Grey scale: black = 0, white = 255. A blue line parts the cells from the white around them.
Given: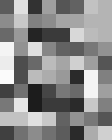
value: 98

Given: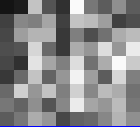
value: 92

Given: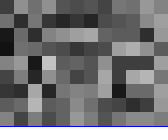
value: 112

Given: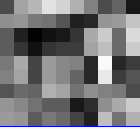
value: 76

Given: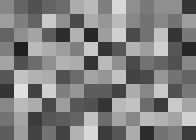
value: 143

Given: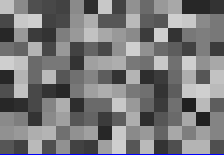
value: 39

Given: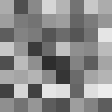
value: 115

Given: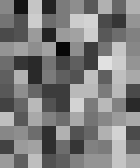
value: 177
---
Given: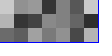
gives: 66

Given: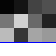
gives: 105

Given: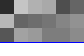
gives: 109

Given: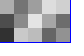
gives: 228

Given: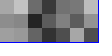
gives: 36

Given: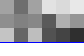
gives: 135

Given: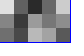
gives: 155
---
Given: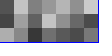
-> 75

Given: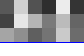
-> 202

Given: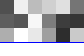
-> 45

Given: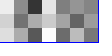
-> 188

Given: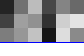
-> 221

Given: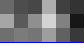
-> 97

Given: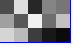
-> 24

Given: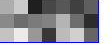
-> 208

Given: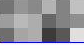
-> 88
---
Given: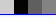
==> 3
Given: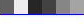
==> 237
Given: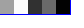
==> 252
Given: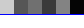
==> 86
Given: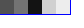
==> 115
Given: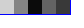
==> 132
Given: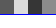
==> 219
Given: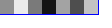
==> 235
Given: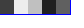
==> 237
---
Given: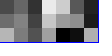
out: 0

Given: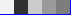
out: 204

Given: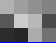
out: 38

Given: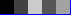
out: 203

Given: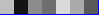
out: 218

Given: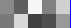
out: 65

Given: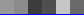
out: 79
